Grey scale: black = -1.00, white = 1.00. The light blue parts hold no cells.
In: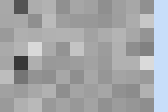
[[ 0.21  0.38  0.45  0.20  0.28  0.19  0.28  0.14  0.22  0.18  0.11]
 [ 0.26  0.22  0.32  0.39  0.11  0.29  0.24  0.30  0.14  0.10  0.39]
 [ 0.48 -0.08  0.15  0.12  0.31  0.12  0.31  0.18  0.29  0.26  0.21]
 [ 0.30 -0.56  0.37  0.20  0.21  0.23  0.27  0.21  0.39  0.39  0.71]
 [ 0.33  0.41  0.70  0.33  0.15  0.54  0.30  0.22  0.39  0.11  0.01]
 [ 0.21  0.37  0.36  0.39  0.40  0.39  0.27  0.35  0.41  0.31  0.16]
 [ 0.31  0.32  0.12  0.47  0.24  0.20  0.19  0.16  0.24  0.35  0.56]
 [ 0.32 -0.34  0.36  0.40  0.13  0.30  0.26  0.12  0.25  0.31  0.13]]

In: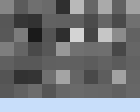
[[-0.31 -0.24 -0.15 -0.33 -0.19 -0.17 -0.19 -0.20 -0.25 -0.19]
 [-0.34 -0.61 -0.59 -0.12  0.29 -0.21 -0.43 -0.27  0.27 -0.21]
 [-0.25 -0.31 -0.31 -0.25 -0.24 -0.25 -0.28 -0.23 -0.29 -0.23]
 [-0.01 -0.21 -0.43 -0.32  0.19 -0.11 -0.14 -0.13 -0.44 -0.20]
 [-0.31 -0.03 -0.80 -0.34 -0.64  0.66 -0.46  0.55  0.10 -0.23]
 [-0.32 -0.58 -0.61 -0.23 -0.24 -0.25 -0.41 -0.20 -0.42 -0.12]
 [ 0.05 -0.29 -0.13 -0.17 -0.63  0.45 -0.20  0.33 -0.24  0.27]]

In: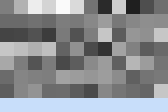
[[-0.27  0.05  0.15 -0.16 -0.15 -0.29 -0.42  0.06 -0.08 -0.15 -0.21  0.55]
 [-0.16  0.04  0.00 -0.01  0.27  0.22  0.18  0.23  0.10 -0.25 -0.09 -0.05]
 [ 0.32 -0.02 -0.34 -0.03 -0.43 -0.27  0.08  0.22 -0.25  0.43  0.22 -0.09]
 [ 0.55  0.49  0.38  0.50 -0.22  0.14 -0.41 -0.60  0.28  0.01 -0.28 -0.18]
 [-0.47 -0.45 -0.36 -0.53 -0.04 -0.36 -0.01  0.55 -0.28  0.18  0.13  0.55]
 [-0.17 -0.17 -0.11 -0.17 -0.02 -0.05  0.07  0.22 -0.06  0.06  0.11  0.10]
 [-0.01  0.40  0.86  0.66  0.96  0.71 -0.10 -0.67  0.61 -0.76 -0.39 -0.14]]

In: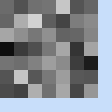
[[-0.41 -0.48  0.37 -0.12  0.31 -0.45  0.18]
 [-0.34  0.54 -0.32 -0.05  0.23 -0.31 -0.33]
 [-0.09 -0.14  0.01  0.24  0.09 -0.52 -0.78]
 [-0.89 -0.54 -0.38 -0.06  0.31 -0.59  0.29]
 [ 0.30  0.12 -0.07  0.13 -0.22 -0.20  0.04]
 [-0.21  0.36  0.65 -0.26 -0.47 -0.02  0.08]
 [-0.16 -0.36 -0.12 -0.09  0.55 -0.34 -0.21]]

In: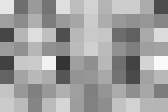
[[ 0.59  0.47  0.04  0.46  0.67  0.23  0.01  0.11  0.52  0.65  0.43  0.42]
 [ 0.53  0.19  0.00  0.19  0.38  0.25  0.00  0.17  0.34  0.12  0.31 -0.03]
 [-0.22  0.29  0.44  0.36 -0.33  0.15  0.18  0.32 -0.10 -0.42  0.27  0.44]
 [-0.49  0.57  0.59  0.90 -0.59  0.25  0.12  0.44 -0.13 -0.48  0.66  0.95]
 [ 0.22  0.14  0.43  0.14  0.09  0.47  0.63  0.47  0.13 -0.01  0.25  0.27]
 [-0.45  0.43  0.74  0.50 -0.38  0.44  0.58  0.55 -0.15 -0.25  0.33  0.72]
 [ 0.25  0.10  0.37 -0.02  0.20  0.30  0.59  0.36  0.19  0.13  0.18  0.05]
 [ 0.80 -0.14  0.21 -0.09  0.74  0.48  0.65  0.41  0.61  0.61  0.35 -0.41]]

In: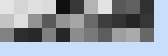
[[ 0.02 -0.65 -0.69  0.00 -0.70  0.10 -0.05 -0.27  0.25  0.33 -0.19]
 [ 0.54  0.74  0.15 -0.30  0.16  0.30 -0.18 -0.51 -0.60 -0.71 -0.58]
 [ 0.79  0.67  0.76  0.72 -0.88 -0.56  0.41  0.78 -0.31 -0.25 -0.62]]

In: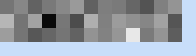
[[ 0.23 -0.08 -0.32 -0.20 -0.08 -0.23  0.15  0.02  0.18  0.82 -0.04  0.16
  -0.27]
 [ 0.43 -0.09  0.27 -0.93 -0.07 -0.40  0.37  0.00  0.22  0.13  0.05  0.27
  -0.33]
 [-0.08  0.06 -0.23 -0.05  0.07  0.21 -0.24 -0.01 -0.04 -0.20 -0.35  0.00
   0.16]]
